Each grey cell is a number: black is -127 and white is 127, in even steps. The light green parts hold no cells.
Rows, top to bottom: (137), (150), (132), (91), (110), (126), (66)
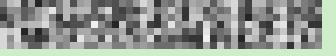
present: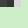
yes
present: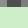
yes
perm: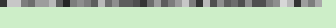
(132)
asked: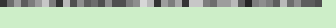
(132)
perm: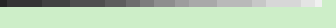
(126)
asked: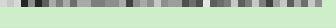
(110)

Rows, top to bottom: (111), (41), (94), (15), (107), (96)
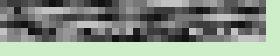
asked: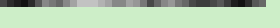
(15)
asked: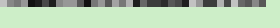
(107)
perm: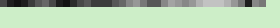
(41)
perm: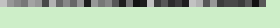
(107)
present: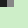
yes
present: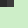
no

